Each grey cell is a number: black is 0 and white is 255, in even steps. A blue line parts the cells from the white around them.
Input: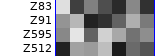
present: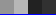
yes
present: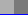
yes
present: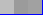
no

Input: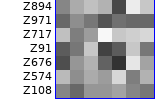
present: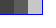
yes
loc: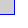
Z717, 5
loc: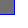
Z971, 4

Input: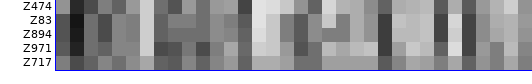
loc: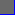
Z971, 13
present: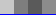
yes
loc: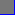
Z971, 9

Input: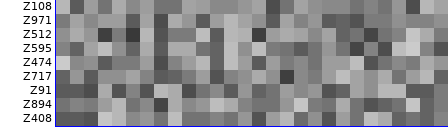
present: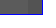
yes
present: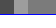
no
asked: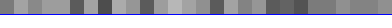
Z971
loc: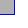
Z512, 13
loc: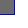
Z408, 17

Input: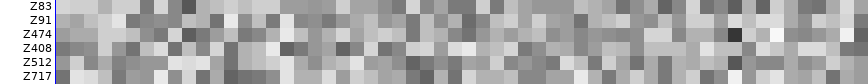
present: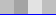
no
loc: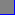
Z512, 4
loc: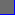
Z91, 29
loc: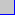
Z408, 51
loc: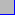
Z408, 40
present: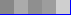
yes
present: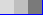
yes

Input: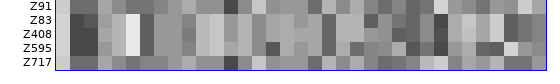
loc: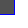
Z408, 27
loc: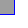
Z83, 3
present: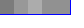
no
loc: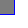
Z408, 9
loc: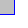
Z408, 29

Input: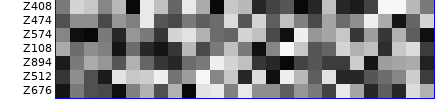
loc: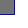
Z512, 8
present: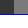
no
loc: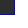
Z108, 23
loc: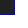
Z894, 26

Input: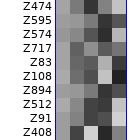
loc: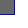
Z83, 1
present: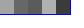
yes
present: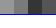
yes
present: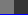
yes

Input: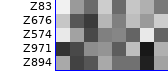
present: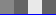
yes
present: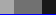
no

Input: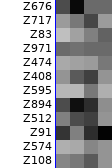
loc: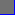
Z971, 1
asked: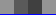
Z408
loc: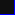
Z894, 1
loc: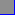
Z894, 3
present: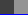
yes

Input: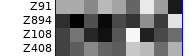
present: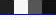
no
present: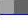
yes
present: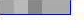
no

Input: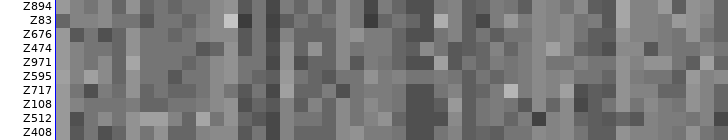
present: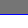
yes
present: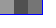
yes
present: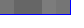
no
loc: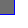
Z717, 4
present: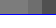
no

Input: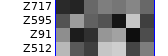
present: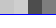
no
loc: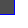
Z91, 6
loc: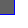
Z595, 2
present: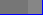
no
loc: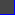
Z512, 5
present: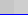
yes

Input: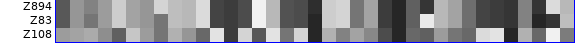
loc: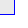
Z83, 26
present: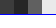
yes
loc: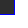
Z894, 18
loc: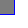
Z108, 36

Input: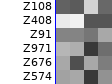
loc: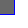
Z108, 3
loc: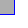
Z971, 1
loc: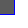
Z108, 1

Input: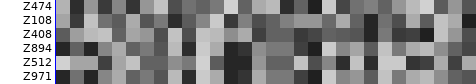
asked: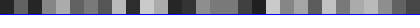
Z894
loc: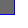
Z108, 19
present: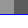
yes
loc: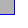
Z474, 0
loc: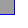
Z408, 1

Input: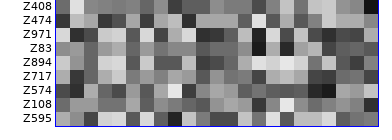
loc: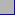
Z83, 18
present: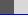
yes
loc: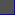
Z474, 4
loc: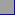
Z83, 17
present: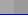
yes

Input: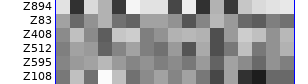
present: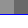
no
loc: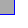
Z512, 10
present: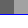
yes

